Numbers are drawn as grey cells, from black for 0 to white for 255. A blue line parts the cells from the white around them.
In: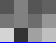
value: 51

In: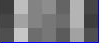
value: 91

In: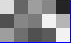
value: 80

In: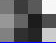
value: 48

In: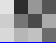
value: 182

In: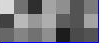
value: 28

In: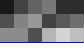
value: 181
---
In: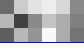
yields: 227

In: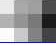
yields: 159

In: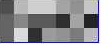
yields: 206

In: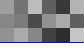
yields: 188

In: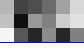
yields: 78

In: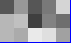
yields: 86
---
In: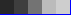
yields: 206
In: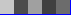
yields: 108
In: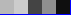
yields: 15
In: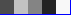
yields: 248
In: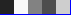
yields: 206
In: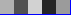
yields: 155
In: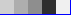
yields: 240
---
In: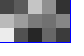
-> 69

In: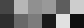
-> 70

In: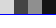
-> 217

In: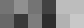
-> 116

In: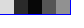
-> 220

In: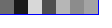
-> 108

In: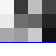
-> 246
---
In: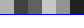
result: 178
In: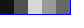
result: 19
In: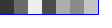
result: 54
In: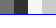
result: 113
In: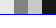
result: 232
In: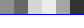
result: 144
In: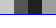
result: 201
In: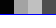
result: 3
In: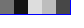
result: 114
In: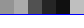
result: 148
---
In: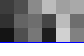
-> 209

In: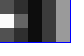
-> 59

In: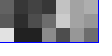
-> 151

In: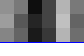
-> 180

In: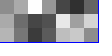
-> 201

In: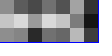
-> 185

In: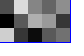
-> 89

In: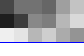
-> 171
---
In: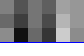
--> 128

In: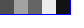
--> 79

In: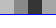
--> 190

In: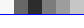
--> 247

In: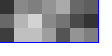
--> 51

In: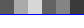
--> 89

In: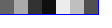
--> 100

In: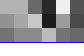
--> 178

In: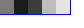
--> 122

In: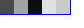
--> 74
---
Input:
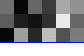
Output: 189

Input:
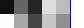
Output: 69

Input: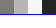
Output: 182

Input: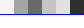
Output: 197

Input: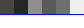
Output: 90

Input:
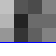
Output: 53

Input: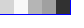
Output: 181
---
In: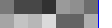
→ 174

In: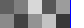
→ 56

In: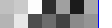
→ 149

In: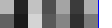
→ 122

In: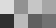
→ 114

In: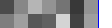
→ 159

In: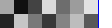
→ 89
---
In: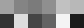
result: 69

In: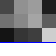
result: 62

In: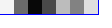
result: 8

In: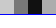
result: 17

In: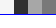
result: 167

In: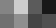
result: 68
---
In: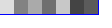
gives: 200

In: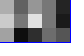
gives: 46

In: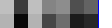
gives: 109

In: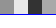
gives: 232

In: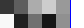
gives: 112

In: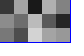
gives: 211
